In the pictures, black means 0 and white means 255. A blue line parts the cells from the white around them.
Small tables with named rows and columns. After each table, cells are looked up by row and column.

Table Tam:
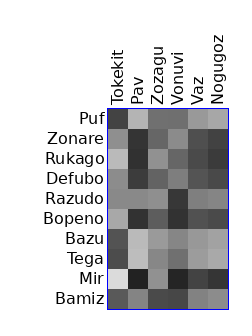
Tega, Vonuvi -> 112
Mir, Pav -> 34
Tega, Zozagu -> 135
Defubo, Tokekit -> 140
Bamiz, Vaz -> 130
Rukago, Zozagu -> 145
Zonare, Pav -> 52
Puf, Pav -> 180
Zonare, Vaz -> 79
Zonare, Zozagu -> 102
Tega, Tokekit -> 76
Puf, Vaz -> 153
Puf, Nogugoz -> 167
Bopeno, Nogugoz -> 74
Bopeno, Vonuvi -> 50
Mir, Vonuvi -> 37
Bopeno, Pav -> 50
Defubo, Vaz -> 84
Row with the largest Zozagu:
Bazu

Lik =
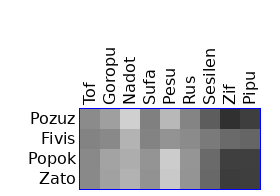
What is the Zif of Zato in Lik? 60
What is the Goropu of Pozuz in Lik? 159
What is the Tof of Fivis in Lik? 131
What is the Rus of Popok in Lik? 149
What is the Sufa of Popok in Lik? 148
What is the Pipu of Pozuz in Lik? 62
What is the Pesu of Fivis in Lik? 147
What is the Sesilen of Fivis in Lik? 122
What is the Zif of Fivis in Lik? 106
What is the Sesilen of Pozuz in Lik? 93
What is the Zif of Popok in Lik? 63

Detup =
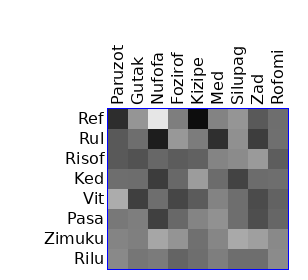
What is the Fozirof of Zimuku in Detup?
148
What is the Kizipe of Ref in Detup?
13
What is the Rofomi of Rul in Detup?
111
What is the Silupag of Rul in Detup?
144
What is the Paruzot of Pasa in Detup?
120
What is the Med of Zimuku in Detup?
134
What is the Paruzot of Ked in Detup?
110
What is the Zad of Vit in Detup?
75
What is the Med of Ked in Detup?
108
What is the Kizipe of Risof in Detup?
97
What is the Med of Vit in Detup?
131
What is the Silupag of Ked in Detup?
67
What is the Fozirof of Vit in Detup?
70
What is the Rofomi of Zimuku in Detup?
137
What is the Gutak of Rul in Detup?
110
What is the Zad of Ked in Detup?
108
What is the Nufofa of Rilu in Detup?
123
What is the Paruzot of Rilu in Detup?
137
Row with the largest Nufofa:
Ref

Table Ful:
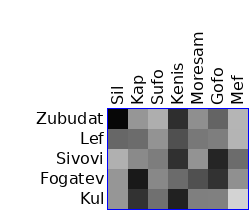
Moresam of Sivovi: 147
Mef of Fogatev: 144
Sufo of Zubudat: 174
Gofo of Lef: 126
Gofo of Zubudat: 100
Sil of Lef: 103
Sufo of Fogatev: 136
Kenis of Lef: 80
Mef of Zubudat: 181
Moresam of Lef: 120
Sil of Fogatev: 150
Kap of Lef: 108
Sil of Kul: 150
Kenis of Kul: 33

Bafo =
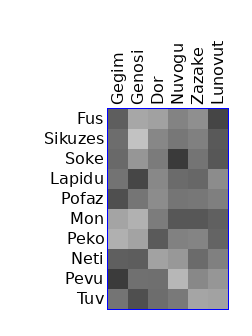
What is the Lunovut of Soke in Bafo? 87
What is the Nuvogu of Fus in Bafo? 131
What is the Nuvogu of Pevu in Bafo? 183
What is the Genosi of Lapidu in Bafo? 70
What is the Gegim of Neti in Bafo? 95
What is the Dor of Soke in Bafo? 123
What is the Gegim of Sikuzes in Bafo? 109

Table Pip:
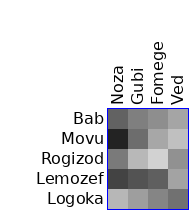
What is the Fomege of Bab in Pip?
142
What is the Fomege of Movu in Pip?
167
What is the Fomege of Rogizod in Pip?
210
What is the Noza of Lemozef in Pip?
67
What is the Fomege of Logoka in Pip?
133
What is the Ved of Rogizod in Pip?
145
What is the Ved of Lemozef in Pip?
163
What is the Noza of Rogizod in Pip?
122
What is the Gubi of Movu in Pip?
109
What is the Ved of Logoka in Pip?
113
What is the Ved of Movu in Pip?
192
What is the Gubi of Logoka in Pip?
158
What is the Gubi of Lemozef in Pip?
83

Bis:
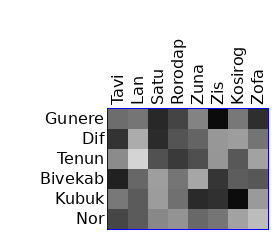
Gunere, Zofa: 46
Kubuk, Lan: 91
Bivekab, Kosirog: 93
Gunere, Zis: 11
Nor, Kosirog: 162
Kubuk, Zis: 48
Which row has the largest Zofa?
Nor

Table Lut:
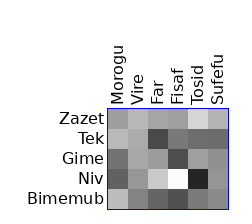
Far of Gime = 156
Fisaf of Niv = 251
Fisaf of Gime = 78
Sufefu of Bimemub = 138
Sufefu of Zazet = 179
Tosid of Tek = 110
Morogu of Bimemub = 188
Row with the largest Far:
Niv

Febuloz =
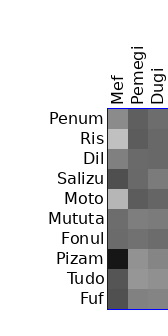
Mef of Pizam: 22
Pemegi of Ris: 92
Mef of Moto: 182
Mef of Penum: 139
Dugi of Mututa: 123
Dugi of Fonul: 108
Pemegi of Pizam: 146
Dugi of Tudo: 144
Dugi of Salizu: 123
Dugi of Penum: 109
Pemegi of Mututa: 126
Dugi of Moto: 101
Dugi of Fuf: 132
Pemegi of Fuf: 129
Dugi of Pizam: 133
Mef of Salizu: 79

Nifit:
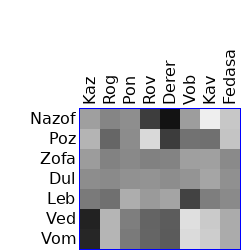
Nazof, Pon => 142
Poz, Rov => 217
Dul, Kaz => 141
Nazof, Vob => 157
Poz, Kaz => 180
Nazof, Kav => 238
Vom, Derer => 91
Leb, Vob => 66
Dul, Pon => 145
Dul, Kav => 165
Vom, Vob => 219
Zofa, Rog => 130
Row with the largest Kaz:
Poz

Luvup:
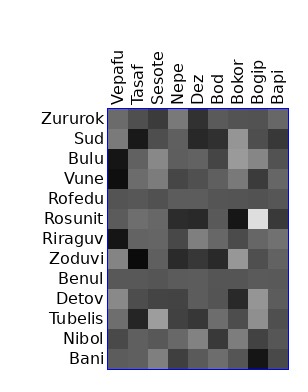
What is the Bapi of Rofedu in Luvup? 86
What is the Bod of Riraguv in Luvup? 103
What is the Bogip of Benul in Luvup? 90
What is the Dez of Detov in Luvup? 92
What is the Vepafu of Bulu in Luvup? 21
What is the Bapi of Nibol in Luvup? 86
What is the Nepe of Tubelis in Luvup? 65
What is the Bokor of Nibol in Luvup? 125
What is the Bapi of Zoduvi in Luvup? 98
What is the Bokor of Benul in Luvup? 85
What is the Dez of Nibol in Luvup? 130
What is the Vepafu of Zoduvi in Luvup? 132
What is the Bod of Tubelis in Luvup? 109
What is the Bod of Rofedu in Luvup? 85
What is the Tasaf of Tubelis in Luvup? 37
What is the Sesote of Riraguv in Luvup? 101
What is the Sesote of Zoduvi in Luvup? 95
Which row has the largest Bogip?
Rosunit

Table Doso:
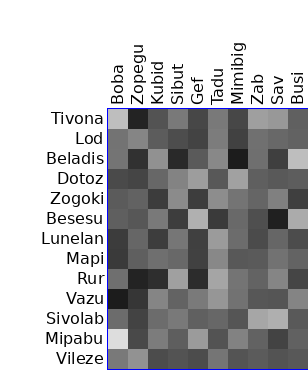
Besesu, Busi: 171
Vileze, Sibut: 83
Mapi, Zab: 90
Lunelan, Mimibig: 108
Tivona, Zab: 159
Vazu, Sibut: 99
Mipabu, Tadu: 83
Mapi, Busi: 99
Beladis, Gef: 90
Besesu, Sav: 32
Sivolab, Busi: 89
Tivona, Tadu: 121
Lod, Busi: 98

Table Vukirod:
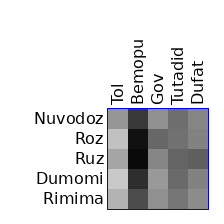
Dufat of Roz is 130
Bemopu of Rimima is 76
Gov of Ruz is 134
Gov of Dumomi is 153
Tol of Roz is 193
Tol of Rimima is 179
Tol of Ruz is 165
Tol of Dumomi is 201
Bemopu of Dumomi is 46
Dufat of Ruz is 95
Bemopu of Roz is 17
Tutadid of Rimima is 118
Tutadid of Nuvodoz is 110
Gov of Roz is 103
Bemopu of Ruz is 10

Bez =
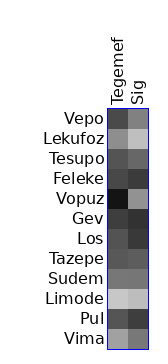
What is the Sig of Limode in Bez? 189
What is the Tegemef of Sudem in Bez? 119
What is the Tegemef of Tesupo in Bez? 84
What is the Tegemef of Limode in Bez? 199
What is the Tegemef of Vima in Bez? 161
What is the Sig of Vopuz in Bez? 146
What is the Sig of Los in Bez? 57
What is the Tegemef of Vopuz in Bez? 20
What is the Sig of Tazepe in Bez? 93
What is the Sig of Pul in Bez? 62
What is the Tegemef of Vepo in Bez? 74
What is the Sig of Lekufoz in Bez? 191
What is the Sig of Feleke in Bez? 59

